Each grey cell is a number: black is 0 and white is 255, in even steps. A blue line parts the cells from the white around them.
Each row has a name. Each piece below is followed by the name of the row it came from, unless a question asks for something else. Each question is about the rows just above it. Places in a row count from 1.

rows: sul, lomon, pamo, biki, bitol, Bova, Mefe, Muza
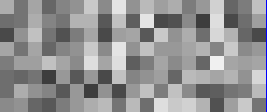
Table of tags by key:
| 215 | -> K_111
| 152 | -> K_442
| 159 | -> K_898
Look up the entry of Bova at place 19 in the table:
K_111
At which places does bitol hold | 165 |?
5 8 12 17 19
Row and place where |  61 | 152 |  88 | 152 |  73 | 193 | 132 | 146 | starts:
Bova, 4
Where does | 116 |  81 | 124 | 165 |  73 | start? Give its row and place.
pamo, 4
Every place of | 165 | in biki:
1 3 14
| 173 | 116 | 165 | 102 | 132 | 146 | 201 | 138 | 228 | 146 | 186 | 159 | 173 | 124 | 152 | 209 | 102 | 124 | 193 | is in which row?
sul

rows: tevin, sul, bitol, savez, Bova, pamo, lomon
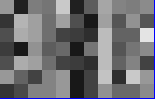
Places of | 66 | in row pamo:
3 7
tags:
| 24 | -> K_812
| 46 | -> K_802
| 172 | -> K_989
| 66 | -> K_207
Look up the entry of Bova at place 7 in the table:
K_802
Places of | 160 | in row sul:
3 5 8
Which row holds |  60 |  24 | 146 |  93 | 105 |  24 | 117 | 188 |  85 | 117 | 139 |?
savez
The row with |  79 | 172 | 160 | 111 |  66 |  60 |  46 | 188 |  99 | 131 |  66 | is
Bova

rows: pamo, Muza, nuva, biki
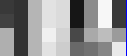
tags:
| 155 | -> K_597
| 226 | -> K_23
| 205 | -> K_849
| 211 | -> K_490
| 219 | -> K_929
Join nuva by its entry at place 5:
K_490
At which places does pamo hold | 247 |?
8
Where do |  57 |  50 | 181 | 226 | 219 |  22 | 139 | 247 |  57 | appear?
pamo
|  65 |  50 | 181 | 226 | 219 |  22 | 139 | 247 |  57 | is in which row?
Muza

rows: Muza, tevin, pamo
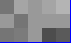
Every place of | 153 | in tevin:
1 3 4 5
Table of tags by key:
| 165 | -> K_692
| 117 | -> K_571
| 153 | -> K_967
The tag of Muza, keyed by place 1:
K_571
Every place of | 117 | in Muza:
1
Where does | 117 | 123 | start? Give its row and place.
pamo, 1

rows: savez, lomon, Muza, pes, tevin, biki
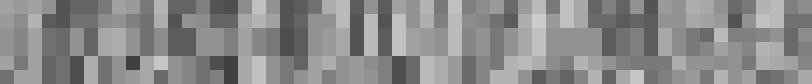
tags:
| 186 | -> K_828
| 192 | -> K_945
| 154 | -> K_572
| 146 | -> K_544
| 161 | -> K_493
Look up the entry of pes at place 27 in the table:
K_828
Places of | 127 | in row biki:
16 24 28 48
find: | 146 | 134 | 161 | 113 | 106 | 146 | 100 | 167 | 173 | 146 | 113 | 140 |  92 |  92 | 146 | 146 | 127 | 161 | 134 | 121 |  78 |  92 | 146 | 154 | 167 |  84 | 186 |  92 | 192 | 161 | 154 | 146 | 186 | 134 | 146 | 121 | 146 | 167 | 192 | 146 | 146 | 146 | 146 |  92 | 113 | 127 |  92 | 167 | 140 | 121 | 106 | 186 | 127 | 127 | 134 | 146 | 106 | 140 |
Muza
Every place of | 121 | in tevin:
2 21 36 46 47 48 54
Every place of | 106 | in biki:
12 30 34 55
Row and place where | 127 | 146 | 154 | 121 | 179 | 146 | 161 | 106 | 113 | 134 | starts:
biki, 48

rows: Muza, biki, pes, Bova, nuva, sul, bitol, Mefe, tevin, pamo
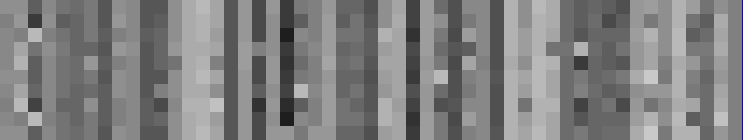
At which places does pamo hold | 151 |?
18 20 21 23 24 52
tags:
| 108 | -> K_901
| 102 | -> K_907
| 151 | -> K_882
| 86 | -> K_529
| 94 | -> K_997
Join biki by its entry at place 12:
K_997

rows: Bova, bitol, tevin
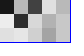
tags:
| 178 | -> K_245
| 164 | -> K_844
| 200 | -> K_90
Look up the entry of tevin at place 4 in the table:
K_844
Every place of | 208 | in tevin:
3
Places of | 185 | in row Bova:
2 5
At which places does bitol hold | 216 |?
3
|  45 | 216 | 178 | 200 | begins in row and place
bitol, 2
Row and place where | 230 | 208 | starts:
tevin, 2

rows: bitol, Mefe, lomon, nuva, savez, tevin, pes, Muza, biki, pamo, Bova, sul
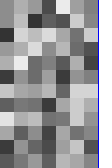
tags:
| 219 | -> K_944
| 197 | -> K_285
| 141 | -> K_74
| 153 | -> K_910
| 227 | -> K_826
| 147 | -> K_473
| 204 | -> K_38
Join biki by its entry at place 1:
K_826
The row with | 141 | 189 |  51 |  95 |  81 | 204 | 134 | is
Mefe
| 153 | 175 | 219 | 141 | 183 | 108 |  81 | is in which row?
nuva
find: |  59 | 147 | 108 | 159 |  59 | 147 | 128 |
tevin
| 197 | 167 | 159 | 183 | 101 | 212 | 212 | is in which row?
pes

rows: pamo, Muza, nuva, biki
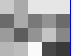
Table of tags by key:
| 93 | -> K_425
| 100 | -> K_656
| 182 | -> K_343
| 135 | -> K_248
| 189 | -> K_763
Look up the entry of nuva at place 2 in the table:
K_425
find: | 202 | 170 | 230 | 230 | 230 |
pamo
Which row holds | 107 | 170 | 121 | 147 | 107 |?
Muza
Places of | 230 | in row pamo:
3 4 5

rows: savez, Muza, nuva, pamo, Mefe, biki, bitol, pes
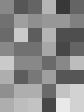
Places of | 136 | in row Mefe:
2 3 5
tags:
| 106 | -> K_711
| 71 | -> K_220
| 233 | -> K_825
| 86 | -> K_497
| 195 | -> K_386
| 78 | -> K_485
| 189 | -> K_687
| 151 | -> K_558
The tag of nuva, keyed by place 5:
K_485
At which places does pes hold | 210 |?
6
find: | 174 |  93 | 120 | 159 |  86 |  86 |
biki

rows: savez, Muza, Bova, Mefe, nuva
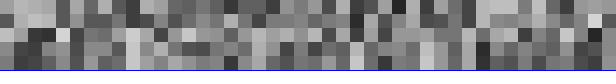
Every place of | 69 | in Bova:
6 12 28
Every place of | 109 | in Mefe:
18 24 30 39
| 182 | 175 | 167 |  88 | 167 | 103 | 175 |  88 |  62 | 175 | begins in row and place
savez, 2
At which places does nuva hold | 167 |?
13 19 34
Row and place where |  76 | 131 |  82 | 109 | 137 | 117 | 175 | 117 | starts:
Muza, 11
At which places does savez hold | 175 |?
3 8 11 25 30

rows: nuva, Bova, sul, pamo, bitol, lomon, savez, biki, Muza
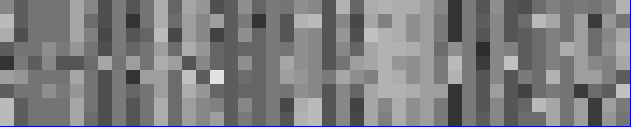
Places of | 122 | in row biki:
9 20 32 34 45
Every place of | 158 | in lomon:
1 11 12 21 31 42 43
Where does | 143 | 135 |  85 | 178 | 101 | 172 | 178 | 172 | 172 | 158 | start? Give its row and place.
nuva, 22
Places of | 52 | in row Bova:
10 19 33
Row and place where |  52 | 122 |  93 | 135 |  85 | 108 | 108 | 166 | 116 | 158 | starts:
Muza, 33
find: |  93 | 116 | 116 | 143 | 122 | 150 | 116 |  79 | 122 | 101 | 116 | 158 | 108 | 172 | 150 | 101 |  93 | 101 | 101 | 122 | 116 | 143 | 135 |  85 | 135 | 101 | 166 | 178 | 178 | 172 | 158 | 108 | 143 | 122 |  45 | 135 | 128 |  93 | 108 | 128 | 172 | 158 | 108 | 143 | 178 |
pamo

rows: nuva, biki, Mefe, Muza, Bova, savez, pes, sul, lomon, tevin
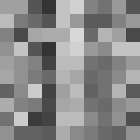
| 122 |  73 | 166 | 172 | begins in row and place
sul, 3
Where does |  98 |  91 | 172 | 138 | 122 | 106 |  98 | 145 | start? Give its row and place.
tevin, 3
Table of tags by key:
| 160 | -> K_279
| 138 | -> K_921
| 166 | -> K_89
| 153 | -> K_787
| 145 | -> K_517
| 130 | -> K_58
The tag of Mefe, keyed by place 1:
K_58
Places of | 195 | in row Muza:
2 5 9 10
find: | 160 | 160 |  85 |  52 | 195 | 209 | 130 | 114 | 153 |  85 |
nuva
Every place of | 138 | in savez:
9

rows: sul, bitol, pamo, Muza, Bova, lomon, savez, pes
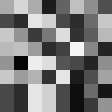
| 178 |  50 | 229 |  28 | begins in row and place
lomon, 3
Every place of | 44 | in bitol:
2 6
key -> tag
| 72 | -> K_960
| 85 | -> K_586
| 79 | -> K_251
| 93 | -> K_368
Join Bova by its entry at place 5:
K_586
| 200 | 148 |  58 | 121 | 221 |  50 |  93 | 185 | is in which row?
pamo

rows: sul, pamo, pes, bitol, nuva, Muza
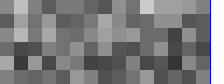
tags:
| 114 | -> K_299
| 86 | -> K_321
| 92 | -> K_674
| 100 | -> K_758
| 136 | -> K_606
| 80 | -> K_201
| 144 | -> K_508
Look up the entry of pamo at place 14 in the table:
K_321
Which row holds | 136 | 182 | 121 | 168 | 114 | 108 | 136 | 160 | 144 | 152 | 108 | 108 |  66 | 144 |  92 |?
pes
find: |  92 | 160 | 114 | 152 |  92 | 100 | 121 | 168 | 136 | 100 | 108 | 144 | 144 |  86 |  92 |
pamo
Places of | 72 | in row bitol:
2 13 15

